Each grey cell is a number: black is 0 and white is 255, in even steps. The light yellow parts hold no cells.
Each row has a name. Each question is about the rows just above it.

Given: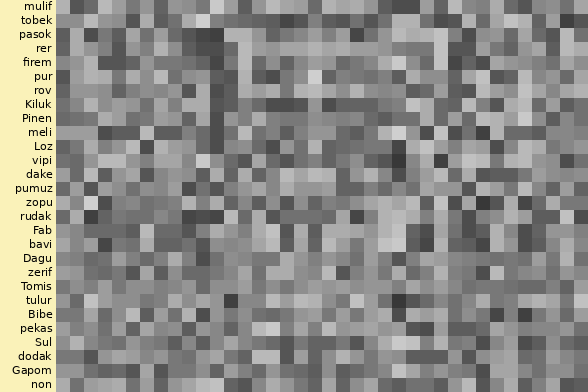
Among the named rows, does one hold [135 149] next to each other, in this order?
yes
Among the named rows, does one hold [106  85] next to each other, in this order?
yes
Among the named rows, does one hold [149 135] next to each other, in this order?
yes
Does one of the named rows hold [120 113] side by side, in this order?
yes
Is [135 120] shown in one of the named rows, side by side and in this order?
yes
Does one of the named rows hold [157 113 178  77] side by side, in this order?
yes

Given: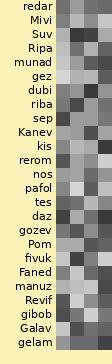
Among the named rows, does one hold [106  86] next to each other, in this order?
no
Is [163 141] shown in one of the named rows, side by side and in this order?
yes
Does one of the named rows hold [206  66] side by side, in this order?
no
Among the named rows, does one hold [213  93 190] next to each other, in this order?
yes
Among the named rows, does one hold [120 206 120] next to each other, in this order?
yes

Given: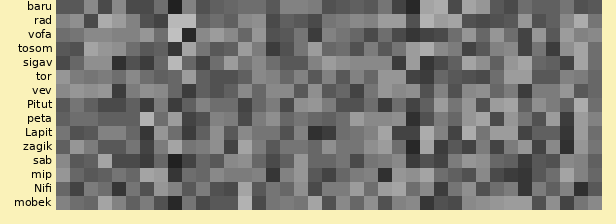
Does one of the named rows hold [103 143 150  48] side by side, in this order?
no
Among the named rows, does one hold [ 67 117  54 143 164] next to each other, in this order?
no
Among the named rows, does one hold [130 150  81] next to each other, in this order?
no
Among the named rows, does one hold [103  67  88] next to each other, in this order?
no
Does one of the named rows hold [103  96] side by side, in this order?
yes
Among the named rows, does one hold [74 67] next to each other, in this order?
no
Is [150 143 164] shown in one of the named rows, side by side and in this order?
yes

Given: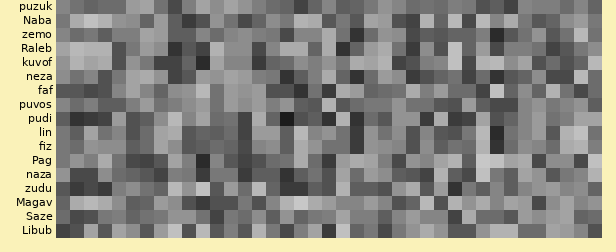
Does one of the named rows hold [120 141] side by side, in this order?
yes
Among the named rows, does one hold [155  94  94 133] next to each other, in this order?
yes
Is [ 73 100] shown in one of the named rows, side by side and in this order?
yes
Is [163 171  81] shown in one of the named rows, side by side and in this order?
yes
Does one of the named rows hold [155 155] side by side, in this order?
yes
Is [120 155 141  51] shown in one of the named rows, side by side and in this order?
yes
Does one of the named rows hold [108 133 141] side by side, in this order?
yes

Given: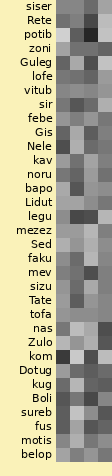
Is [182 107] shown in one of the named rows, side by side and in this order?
no
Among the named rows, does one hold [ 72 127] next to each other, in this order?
no
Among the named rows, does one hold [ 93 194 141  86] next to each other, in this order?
yes
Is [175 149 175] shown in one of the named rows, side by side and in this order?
yes

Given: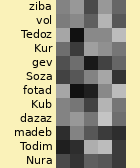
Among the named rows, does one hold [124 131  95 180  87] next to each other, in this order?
no
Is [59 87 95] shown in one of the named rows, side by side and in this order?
no
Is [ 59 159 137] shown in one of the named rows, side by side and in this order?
no
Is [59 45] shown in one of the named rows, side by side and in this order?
yes
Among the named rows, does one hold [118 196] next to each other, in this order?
yes

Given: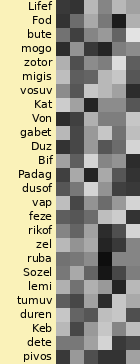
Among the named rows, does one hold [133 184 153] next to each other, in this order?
no
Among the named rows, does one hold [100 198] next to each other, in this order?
no
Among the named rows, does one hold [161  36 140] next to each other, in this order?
yes
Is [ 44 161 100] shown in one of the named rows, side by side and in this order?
no
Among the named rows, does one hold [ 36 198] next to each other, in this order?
no

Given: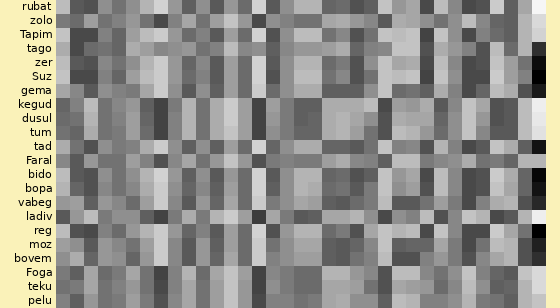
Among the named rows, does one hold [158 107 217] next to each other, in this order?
no
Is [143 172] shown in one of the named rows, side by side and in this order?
yes
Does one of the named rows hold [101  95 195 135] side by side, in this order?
no

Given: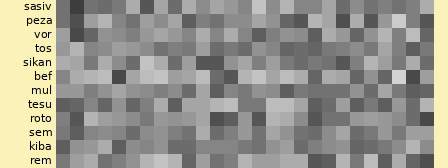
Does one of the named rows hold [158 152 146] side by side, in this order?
no
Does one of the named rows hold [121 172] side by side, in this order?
yes
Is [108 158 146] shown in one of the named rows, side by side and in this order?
no
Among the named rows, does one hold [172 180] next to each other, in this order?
yes
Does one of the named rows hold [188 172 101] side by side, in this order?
yes

